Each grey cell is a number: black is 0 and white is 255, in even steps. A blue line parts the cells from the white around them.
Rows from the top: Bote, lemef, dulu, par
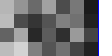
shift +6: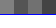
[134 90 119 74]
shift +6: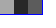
[174 46 98]

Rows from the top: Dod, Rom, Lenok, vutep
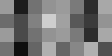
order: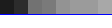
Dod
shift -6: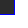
[38]

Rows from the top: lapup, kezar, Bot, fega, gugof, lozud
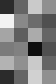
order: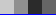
lapup
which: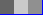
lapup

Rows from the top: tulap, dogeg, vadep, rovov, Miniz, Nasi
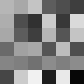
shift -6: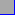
[162]
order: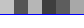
vadep
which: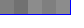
Miniz

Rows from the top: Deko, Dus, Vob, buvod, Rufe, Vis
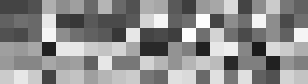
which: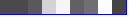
Dus
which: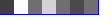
Vob
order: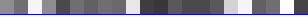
Dus
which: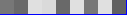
Vis
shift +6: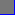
[125]

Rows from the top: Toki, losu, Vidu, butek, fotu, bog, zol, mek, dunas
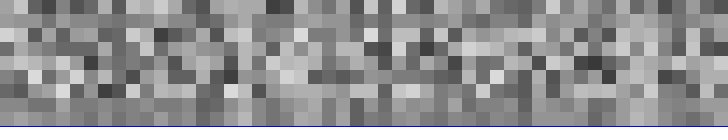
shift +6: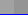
[168 154]
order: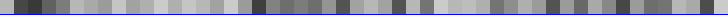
fotu
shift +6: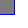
[130]
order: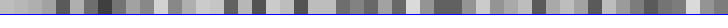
zol
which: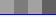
dunas

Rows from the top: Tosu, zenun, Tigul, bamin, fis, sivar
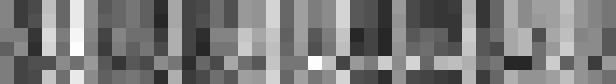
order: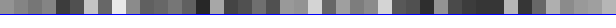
zenun
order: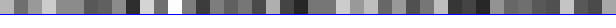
bamin
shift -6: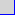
[206]
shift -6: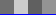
[105 198 90 141]

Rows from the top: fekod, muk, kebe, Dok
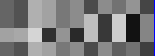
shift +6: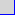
[219]
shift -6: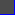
[69]
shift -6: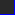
[35]
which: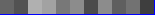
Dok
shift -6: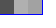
[76 170 156]
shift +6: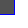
[88]
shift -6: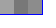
[156 114 134]

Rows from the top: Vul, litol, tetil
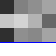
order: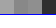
tetil
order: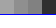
Vul

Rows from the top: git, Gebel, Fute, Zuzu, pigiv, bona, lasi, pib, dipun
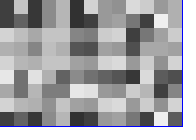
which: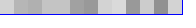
pigiv
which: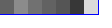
bona
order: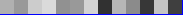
git
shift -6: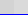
[205 212]
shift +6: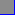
[145]
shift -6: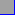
[155]
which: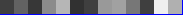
Gebel

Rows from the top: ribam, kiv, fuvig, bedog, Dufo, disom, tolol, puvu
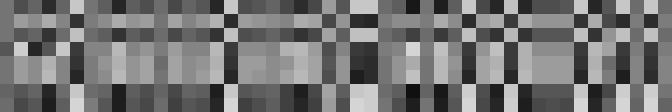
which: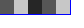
ribam
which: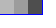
bedog

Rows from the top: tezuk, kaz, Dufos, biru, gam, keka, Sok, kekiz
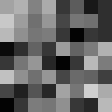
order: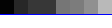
kekiz
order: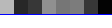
kekiz
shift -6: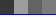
[49 151 93 118]
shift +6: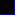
[9]

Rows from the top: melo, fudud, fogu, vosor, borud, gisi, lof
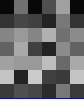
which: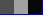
melo
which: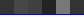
fudud
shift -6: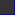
[45]

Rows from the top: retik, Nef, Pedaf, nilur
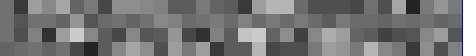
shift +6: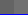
[106 119]
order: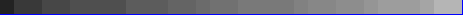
nilur
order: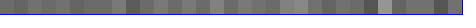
Nef
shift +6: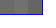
[113 119 106]
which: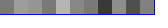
nilur
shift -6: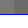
[115 101]
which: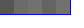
Nef

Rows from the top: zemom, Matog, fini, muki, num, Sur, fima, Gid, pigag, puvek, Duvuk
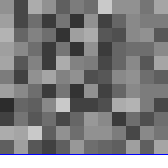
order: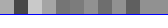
zemom
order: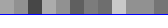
zemom

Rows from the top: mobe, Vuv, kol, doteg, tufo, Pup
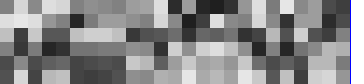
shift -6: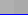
[170 164]
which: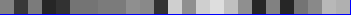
doteg
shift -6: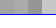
[157 164 144 194]
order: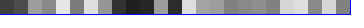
mobe
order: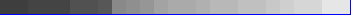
Pup
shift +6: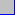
[198]
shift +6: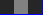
[44 135 44]

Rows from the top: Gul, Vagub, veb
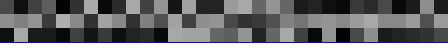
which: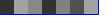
Vagub
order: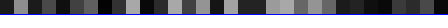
Gul
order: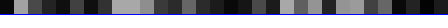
Gul

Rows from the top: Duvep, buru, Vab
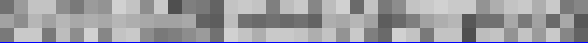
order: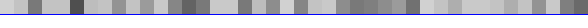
Vab
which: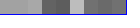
buru
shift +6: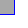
[174]
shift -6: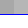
[162 176]
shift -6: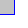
[189]

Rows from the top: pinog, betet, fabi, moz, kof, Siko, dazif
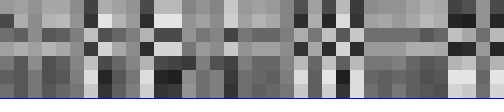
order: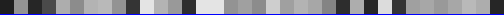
betet
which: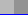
betet
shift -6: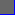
[97]
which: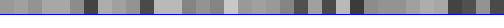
pinog

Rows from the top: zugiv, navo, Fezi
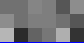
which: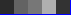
Fezi
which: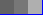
Fezi
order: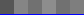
zugiv
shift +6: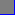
[132]

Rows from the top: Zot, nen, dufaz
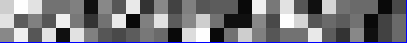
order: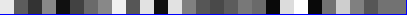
dufaz
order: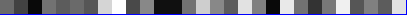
nen
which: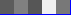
nen
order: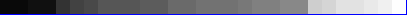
Zot
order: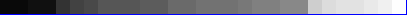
dufaz
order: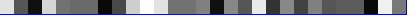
Zot

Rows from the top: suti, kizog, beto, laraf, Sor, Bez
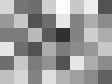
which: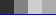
beto
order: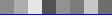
Sor
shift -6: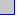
[194]
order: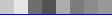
laraf

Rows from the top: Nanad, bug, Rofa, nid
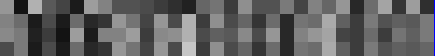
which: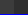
Nanad
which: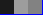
Nanad
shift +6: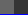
[108 59]
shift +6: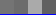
[122 114 176 102]
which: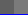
Rofa

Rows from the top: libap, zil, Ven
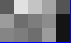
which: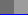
Ven
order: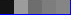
Ven
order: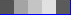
libap
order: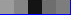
Ven
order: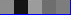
zil
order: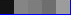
Ven
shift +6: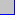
[202]

